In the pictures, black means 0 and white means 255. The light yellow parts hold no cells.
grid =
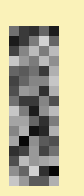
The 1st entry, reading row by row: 113
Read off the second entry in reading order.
58
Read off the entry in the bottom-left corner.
198
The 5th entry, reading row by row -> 28
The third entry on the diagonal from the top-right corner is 187
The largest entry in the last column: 198
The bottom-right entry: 176
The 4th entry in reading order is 101
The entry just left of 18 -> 176
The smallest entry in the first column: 28

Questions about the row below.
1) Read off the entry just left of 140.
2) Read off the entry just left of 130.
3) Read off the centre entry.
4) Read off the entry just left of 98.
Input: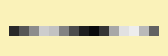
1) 86
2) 194
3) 31
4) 185

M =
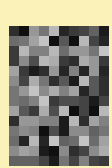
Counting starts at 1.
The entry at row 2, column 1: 108
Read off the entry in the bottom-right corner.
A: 58
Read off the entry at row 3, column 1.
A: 58
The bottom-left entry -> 98
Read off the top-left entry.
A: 46
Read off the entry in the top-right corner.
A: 27
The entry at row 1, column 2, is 15
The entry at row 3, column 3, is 129
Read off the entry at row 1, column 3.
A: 151
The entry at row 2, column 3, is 162

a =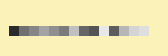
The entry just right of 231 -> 93
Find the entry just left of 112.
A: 43
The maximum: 231

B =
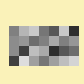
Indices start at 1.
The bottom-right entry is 212
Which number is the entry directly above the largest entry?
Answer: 64
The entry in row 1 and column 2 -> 181
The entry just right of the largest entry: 159
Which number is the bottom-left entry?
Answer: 64
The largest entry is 221
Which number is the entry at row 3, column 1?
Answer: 140
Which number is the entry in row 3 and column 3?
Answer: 190

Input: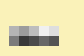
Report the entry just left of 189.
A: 156
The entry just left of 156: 180
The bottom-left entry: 123

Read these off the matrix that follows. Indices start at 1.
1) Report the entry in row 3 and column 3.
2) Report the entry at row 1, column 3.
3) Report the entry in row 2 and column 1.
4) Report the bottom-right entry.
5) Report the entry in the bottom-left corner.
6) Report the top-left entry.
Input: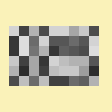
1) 116
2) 178
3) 55
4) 178
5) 76
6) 211

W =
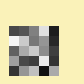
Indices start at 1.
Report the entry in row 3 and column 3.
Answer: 202
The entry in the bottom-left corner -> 52
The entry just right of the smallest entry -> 170
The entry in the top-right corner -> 29
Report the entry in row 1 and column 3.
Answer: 128
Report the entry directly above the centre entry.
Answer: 119
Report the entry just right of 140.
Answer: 63

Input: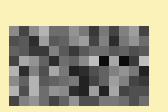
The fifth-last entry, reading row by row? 120
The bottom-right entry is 109
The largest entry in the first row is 179
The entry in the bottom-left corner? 68
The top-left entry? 138
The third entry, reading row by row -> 138
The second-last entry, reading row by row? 79
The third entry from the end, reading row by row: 109
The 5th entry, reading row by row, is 109
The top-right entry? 68
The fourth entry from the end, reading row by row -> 120
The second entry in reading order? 68

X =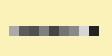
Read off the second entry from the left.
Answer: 92
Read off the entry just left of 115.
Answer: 68
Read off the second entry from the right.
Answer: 214

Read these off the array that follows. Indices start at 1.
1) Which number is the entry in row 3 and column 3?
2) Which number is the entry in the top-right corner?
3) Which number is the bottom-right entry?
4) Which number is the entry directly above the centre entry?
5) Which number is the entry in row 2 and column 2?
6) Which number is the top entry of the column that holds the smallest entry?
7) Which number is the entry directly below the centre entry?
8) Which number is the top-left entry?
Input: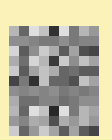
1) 142
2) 152
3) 69
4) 172
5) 142
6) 49
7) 142
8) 182

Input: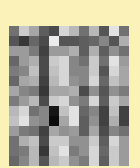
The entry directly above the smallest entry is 22
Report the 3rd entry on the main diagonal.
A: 123
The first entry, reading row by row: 113
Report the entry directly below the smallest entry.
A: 166
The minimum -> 12
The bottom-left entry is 103
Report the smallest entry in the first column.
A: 85
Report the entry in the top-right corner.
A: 113
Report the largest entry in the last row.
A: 214
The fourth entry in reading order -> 94
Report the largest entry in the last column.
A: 175
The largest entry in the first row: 226
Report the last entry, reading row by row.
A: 155
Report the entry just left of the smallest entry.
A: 134
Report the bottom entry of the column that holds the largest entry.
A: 184
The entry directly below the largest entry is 155
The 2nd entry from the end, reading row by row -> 202
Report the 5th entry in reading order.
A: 75
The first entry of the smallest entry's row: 193
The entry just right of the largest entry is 85
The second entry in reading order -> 202
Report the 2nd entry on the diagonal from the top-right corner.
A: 85
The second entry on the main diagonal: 55

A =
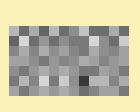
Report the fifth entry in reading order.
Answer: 183
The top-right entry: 110
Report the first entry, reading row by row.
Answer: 183
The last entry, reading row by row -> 121
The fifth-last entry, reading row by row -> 110
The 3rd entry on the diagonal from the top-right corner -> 142
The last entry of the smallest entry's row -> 171
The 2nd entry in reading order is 110
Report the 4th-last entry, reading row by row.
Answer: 133
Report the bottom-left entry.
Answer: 161
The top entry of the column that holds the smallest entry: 194
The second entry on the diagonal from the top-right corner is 110
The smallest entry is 57
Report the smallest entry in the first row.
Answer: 101
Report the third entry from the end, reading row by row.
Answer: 161
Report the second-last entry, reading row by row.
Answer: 161

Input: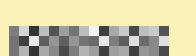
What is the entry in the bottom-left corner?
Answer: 116
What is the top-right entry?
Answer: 84
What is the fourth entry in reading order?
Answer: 190
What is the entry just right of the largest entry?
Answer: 63
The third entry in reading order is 51
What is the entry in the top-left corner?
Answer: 125
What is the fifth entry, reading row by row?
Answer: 84
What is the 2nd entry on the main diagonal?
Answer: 63
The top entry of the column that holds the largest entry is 243
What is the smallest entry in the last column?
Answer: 74
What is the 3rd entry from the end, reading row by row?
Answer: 149
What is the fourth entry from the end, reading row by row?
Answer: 63
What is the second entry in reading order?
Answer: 212
